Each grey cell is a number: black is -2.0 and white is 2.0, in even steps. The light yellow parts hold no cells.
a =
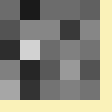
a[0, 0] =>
-0.3
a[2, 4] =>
-0.2
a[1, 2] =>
0.1
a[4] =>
[0.6, -1.2, -0.2, 0.0, -0.2]
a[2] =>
[-1.3, 1.3, -0.3, 0.0, -0.2]
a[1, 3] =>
-1.1

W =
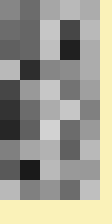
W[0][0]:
0.1
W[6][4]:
0.4
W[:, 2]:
[0.6, 1.1, 1.0, 0.1, 1.1, 0.7, 1.3, 0.8, 0.9, 0.3]
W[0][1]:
-0.3
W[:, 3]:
[0.9, -0.9, -1.5, 0.2, -0.2, 1.1, -0.3, -0.5, 0.4, -0.3]
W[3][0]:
0.9
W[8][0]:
-0.6
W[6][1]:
-0.5
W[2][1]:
-0.4
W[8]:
[-0.6, -1.6, 0.9, 0.4, 0.4]
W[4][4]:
0.5
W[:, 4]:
[0.7, 0.9, 0.7, 0.7, 0.5, 0.0, 0.4, 0.9, 0.4, 1.0]

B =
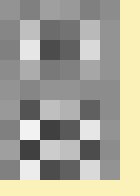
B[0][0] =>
0.3
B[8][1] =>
1.7
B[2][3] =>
-0.5
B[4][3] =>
0.3
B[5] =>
[0.4, -0.7, 1.0, 0.8, -0.5, 0.2]
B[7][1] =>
-1.0
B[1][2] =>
-0.3
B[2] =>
[0.0, 1.6, -0.8, -0.5, 1.4, 0.3]
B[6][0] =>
0.0
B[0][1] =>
0.0
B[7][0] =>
0.5
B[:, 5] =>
[0.2, 0.3, 0.3, 0.3, 0.2, 0.2, 0.3, 0.2, 0.3]
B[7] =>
[0.5, -1.0, 1.2, 1.0, -0.8, 0.2]
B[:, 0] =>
[0.3, 0.1, 0.0, 0.2, 0.3, 0.4, 0.0, 0.5, 0.0]
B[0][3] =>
0.4

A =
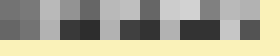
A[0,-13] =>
-0.2
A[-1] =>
[-0.4, -0.2, 0.8, -1.1, -1.3, 0.8, -1.0, -1.2, 0.8, -1.2, -1.2, 1.1, -0.7]
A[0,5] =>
0.9
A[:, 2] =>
[0.9, 0.8]
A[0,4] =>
-0.4
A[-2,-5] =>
1.2

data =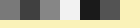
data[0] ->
-0.1
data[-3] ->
1.8
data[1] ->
-1.0

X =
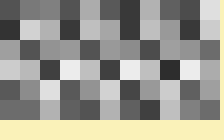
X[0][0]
-0.7
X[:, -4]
[0.8, 1.0, -0.8, 1.0, 0.4, -1.0]
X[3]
[1.2, 0.9, -1.0, 1.7, 1.0, -1.0, 1.7, 1.0, -1.3, 1.7, 0.7]
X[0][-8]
-0.7
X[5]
[-0.3, -0.3, 0.8, -0.5, -0.7, 0.8, -0.5, -1.0, 1.0, 0.0, -0.3]
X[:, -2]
[-0.8, -1.1, 0.3, 1.7, -0.5, 0.0]
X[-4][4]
-0.7
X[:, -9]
[0.0, 0.8, 0.3, -1.0, 1.5, 0.8]
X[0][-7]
0.7
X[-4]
[0.5, -0.7, 0.3, 0.4, -0.7, 0.4, 0.2, -0.8, 0.5, 0.3, -0.3]
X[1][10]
1.2
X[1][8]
0.4
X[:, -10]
[-0.1, 1.3, -0.7, 0.9, 0.2, -0.3]
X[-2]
[-0.6, 0.2, 1.5, -0.6, 0.3, 1.3, -0.9, 0.4, 1.2, -0.5, 0.5]
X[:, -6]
[-0.6, 0.6, 0.4, -1.0, 1.3, 0.8]

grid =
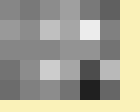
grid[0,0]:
0.1
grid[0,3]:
0.5
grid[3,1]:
0.2
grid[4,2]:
0.2
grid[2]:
[0.1, 0.1, 0.1, 0.3, 0.3, -0.2]
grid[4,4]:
-1.5
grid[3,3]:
0.6
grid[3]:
[-0.2, 0.2, 1.2, 0.6, -0.8, 0.9]
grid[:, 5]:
[-0.5, 0.0, -0.2, 0.9, -0.4]

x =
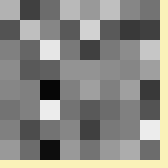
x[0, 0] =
0.8
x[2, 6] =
0.2
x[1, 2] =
0.1
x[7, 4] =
-0.2
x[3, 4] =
0.3
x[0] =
[0.8, -1.0, -0.3, 0.9, 0.4, 1.0, 0.1, -0.2]
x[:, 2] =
[-0.3, 0.1, 1.6, -0.5, -1.9, 1.7, -0.2, -1.8]
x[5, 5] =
-0.3
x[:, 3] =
[0.9, -0.6, -0.1, 0.3, 0.0, -0.2, 0.1, 0.4]
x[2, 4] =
-1.0
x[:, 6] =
[0.1, -1.1, 0.2, 0.1, 0.5, 0.0, 0.0, 0.7]
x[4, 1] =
0.0
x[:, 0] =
[0.8, -0.7, 0.0, 0.2, 0.1, -0.2, 0.0, 0.4]
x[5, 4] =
-0.6
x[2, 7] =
1.1
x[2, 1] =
-0.4
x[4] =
[0.1, 0.0, -1.9, 0.0, 0.5, 0.0, 0.5, -1.1]
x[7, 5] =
0.4

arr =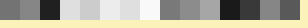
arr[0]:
-0.2
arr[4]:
1.2
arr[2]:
-1.5

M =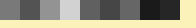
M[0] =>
-0.1
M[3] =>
1.3
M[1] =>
-0.7

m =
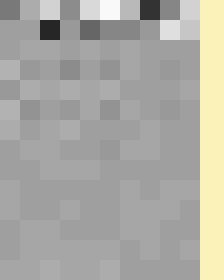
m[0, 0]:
-0.1
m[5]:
[0.8, 0.3, 0.5, 0.4, 0.6, 0.3, 0.6, 0.5, 0.4, 0.5]
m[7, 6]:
0.6
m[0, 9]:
1.3
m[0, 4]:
1.4
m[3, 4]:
0.5
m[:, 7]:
[-1.2, 0.4, 0.5, 0.5, 0.5, 0.5, 0.6, 0.6, 0.5, 0.5, 0.6, 0.6, 0.6, 0.5]
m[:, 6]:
[0.9, 0.1, 0.6, 0.6, 0.5, 0.6, 0.5, 0.6, 0.5, 0.6, 0.6, 0.6, 0.5, 0.5]
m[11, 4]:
0.5
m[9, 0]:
0.6
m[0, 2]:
1.3
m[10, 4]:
0.5
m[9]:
[0.6, 0.5, 0.5, 0.5, 0.5, 0.5, 0.6, 0.5, 0.6, 0.6]
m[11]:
[0.5, 0.6, 0.6, 0.5, 0.5, 0.5, 0.6, 0.6, 0.5, 0.5]
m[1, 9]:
1.1
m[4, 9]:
0.6
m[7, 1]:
0.6
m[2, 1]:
0.6
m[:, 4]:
[1.4, -0.4, 0.6, 0.5, 0.6, 0.6, 0.5, 0.5, 0.6, 0.5, 0.5, 0.5, 0.6, 0.6]
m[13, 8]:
0.5
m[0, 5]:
1.9
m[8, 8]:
0.5
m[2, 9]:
0.5
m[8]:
[0.5, 0.5, 0.6, 0.6, 0.6, 0.5, 0.5, 0.5, 0.5, 0.5]
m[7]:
[0.5, 0.6, 0.6, 0.5, 0.5, 0.4, 0.6, 0.6, 0.5, 0.5]
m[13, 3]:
0.6
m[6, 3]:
0.7
